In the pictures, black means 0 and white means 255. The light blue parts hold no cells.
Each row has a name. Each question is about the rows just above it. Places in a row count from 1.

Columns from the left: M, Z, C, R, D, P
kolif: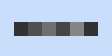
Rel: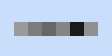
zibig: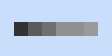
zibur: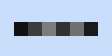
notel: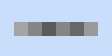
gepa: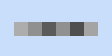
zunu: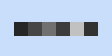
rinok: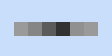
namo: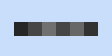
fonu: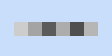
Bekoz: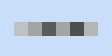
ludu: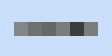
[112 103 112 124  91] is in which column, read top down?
C
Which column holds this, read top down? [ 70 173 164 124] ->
R
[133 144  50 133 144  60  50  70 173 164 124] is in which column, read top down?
R
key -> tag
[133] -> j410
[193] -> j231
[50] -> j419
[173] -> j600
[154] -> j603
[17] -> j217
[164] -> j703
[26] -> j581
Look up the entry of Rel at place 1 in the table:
j603
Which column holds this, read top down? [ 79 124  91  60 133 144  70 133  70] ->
Z
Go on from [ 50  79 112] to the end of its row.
[ 70 133  50]

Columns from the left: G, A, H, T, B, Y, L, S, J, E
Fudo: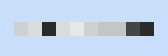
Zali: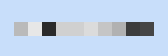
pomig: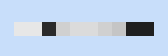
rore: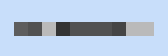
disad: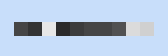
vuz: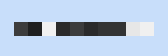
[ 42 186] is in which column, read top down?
H
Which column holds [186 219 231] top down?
J
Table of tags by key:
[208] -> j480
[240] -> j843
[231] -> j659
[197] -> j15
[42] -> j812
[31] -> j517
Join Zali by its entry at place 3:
j812
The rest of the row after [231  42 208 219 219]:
[208 197  31  31]
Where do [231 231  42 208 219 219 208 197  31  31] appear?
pomig

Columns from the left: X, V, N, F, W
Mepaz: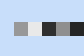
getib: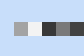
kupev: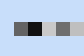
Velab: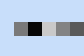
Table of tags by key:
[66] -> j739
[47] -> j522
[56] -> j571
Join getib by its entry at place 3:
j571
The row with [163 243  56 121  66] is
getib
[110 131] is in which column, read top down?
F
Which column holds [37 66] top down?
W
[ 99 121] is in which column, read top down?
X
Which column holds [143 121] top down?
F
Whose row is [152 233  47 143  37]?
Mepaz

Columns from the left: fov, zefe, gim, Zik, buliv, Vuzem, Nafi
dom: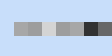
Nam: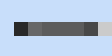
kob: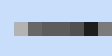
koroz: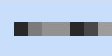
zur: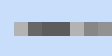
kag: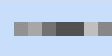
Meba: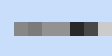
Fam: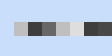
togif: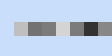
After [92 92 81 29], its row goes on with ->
[123]
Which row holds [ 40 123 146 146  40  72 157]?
koroz
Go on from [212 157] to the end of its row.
[167  50 103]
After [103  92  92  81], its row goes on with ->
[ 29 123]

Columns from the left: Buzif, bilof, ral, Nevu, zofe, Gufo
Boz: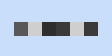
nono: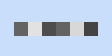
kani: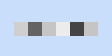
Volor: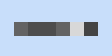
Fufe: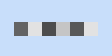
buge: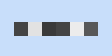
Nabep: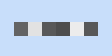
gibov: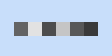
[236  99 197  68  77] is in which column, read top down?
Nevu
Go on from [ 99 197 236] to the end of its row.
[ 68 197]

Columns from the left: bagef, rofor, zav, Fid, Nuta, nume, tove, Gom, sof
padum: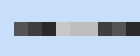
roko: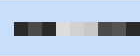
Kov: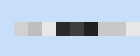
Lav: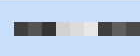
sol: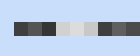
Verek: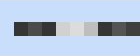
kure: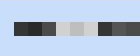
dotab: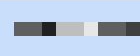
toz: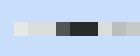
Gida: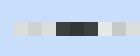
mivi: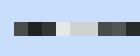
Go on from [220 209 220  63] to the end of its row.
[ 53  63 231 200 220]
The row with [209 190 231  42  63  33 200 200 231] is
Kov
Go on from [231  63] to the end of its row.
[95 75]
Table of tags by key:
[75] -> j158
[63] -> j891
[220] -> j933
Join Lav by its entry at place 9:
j158
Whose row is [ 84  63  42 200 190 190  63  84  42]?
padum
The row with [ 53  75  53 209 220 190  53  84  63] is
Verek
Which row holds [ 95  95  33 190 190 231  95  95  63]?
dotab

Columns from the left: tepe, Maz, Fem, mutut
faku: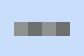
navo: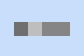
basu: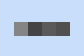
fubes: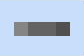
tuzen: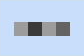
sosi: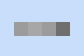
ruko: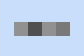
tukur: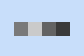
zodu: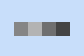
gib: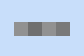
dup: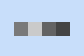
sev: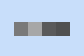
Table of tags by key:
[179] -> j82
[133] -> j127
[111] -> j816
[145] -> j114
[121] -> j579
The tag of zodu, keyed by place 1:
j127
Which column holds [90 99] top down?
Fem
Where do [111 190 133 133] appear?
navo

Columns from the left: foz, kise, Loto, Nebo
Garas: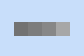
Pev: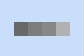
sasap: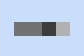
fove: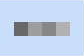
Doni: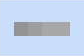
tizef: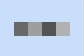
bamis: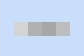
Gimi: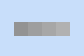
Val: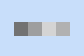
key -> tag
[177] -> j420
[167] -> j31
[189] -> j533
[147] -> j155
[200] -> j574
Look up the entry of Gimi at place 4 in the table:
j420
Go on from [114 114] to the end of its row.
[ 61 177]
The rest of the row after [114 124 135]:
[167]
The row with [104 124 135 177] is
Pev
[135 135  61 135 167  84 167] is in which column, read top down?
Loto

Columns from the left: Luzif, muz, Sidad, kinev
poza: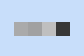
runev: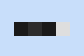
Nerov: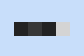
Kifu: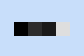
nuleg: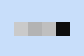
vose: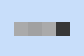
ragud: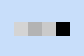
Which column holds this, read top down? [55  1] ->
kinev
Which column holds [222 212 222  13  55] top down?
kinev
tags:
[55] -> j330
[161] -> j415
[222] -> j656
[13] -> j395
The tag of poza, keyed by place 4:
j330
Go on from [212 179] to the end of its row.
[202   1]
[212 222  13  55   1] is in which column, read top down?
kinev
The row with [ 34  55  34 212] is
Nerov

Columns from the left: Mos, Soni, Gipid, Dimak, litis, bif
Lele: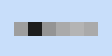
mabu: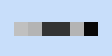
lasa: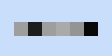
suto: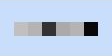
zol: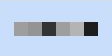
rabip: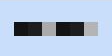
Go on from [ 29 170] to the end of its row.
[ 19  29 180]
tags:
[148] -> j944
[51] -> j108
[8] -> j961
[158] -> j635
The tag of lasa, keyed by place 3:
j635
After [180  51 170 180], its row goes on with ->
[8]
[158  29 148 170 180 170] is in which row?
Lele
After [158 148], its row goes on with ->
[ 51 158 180  29]
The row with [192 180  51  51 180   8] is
mabu
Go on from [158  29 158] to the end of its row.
[170 148   8]

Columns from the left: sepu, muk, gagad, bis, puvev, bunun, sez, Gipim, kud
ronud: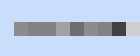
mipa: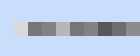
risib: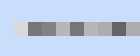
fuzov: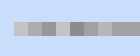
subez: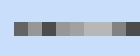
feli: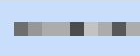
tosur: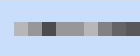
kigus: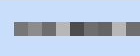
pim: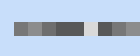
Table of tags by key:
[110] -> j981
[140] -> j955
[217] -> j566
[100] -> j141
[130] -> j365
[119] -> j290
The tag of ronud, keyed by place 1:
j955
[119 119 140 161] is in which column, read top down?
puvev
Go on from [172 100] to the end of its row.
[172]
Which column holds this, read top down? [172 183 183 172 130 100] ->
sez
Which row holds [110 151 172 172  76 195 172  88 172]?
feli
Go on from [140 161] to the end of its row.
[183 161 161]
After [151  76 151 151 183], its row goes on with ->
[130 100  88]

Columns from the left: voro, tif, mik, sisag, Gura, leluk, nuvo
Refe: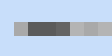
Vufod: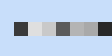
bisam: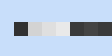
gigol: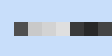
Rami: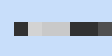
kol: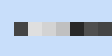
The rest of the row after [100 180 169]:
[180]
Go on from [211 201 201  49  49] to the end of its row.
[79]
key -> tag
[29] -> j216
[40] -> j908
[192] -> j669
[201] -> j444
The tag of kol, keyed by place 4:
j669
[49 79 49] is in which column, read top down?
voro

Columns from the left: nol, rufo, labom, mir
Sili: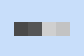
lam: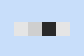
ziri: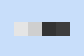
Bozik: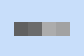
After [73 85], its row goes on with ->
[207 195]
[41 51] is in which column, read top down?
labom
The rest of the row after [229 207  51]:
[61]
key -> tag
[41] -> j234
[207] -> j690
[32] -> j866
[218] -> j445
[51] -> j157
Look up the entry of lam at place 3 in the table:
j234
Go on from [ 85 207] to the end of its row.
[195]
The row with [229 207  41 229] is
lam

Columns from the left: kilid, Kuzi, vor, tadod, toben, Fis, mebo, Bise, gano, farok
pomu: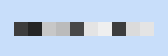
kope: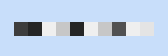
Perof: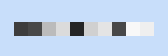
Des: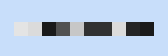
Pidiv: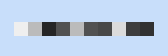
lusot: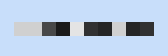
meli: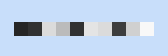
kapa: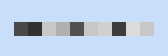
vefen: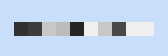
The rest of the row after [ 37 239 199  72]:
[239 239]
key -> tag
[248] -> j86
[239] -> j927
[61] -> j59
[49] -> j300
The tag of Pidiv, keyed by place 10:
j300

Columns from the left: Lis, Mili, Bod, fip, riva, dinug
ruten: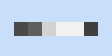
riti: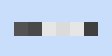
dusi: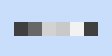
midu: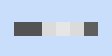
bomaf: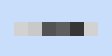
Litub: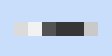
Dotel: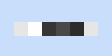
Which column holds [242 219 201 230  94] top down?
fip
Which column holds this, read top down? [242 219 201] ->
fip
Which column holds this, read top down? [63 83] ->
Lis
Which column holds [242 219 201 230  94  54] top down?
fip
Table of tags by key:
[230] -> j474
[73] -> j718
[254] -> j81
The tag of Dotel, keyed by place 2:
j81
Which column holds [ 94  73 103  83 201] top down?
Mili

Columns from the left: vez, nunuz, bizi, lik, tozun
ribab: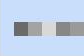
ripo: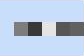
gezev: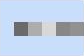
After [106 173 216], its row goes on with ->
[135 145]
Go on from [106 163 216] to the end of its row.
[135 154]
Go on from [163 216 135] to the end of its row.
[154]
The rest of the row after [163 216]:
[135 154]
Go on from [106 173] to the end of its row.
[216 135 145]
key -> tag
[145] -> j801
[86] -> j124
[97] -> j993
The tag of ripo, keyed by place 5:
j993

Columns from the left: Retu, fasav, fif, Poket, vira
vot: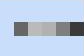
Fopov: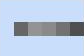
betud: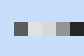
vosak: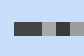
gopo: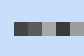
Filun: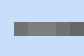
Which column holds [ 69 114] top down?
Retu
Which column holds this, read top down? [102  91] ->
Retu
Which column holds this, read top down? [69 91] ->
fasav
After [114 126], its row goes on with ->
[126 114 102]

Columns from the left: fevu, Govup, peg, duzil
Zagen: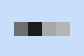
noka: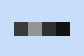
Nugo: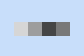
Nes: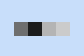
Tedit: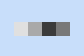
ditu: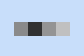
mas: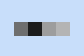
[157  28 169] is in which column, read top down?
Govup
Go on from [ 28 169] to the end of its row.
[180]

